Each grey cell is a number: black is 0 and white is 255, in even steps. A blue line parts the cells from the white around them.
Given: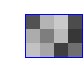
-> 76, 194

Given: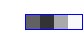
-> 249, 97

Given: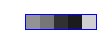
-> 208, 147

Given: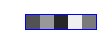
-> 122, 82

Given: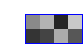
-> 200, 52

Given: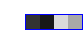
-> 168, 51

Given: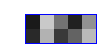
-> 145, 41
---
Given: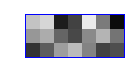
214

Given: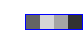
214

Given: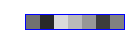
41

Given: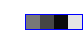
70

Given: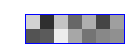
47

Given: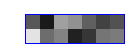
26
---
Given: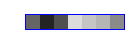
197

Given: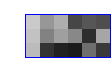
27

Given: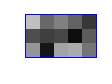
163

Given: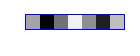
142

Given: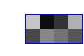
135

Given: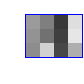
209

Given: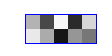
22
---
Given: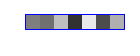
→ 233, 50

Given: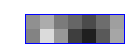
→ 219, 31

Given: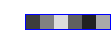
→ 220, 33

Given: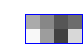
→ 248, 65

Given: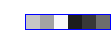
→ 248, 29

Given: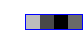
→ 189, 0

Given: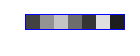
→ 223, 30
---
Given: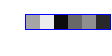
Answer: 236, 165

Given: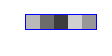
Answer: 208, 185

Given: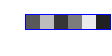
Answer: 235, 189

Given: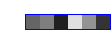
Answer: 224, 147

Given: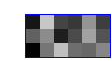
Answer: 199, 191

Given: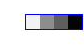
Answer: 242, 141

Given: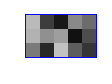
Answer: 194, 186
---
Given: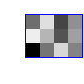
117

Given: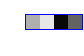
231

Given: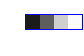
94

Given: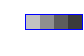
143

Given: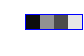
146

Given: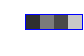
123

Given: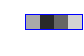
42
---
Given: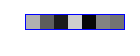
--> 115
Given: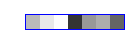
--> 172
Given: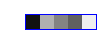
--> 131
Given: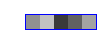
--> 145
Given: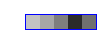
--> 126
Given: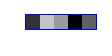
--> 97
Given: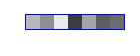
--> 143
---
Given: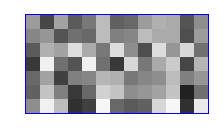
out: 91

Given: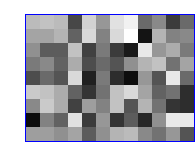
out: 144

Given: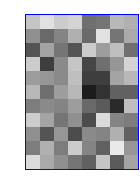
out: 84

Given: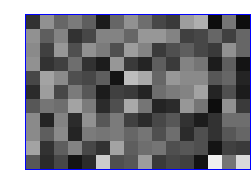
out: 138

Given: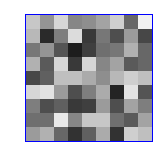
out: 119

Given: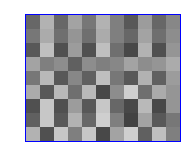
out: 88

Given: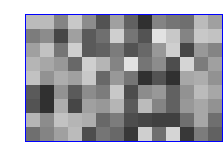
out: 160

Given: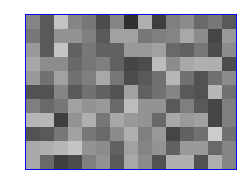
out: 153

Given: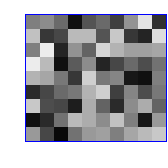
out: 127
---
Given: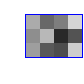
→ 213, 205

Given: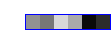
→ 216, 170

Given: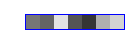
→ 227, 211

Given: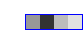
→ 225, 188

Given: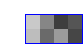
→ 201, 189

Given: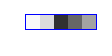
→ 249, 220

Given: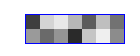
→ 239, 232

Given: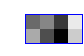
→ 234, 204
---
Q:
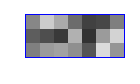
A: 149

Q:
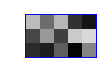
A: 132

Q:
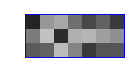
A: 85

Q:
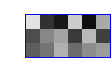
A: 155

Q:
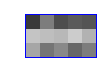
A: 125

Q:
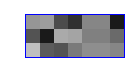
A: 134

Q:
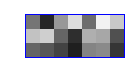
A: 53

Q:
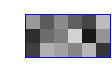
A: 54

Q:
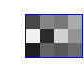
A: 108
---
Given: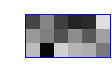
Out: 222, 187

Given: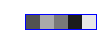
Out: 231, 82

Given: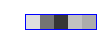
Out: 172, 223

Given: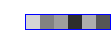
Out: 86, 213

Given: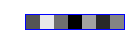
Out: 132, 84

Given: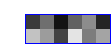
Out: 37, 194

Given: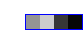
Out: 7, 148

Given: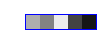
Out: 22, 174

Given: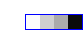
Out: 11, 252
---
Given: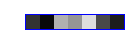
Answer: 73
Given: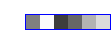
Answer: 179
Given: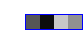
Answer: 200
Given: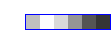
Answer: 84
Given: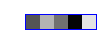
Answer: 5
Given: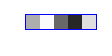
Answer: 39
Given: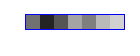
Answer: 185
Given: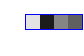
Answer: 133
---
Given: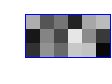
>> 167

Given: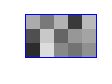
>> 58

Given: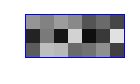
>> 106

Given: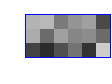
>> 160

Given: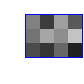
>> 159

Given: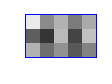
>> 123

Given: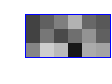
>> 104
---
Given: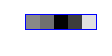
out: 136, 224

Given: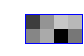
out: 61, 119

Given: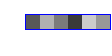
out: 88, 152

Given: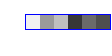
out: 241, 78

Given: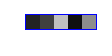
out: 35, 141

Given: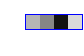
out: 181, 218

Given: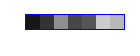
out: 23, 184
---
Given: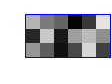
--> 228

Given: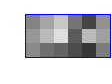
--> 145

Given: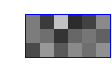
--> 138

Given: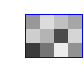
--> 166

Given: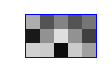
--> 117

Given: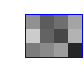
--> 164

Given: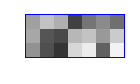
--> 111

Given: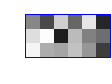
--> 39
